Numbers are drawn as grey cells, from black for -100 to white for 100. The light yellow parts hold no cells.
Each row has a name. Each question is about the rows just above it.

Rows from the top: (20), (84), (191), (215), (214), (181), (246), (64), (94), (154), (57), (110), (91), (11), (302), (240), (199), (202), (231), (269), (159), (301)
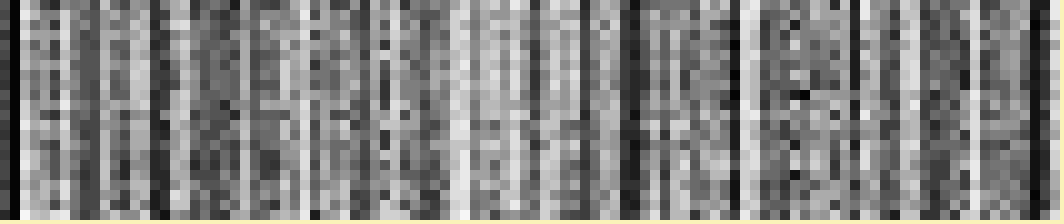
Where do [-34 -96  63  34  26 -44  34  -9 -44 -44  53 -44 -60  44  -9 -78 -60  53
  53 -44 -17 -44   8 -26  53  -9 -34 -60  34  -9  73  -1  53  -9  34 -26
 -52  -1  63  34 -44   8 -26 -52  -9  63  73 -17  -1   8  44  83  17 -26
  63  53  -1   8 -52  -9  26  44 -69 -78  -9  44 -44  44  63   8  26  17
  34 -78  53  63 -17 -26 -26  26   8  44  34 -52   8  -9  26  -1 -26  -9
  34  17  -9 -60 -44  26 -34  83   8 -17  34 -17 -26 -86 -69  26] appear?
(159)
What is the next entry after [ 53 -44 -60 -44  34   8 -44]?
[-9]
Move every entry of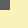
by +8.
[-18]
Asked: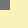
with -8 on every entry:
[-17]

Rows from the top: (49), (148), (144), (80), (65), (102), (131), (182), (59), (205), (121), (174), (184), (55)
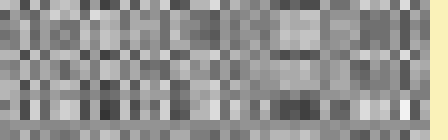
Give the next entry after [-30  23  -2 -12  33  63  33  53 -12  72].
[-21]
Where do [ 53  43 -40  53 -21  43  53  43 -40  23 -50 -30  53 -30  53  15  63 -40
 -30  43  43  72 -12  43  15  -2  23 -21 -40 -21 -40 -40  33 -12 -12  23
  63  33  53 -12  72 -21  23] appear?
(49)
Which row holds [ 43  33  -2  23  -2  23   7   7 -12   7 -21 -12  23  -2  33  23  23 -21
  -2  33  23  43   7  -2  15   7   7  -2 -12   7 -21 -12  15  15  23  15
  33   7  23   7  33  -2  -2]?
(205)

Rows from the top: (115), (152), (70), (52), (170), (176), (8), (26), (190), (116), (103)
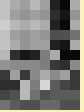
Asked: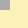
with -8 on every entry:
[26]
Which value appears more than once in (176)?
[-93]
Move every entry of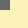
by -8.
[-27]
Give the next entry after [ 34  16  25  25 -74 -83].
[34]
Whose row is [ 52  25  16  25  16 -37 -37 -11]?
(52)
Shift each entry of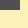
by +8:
[-29 -29]

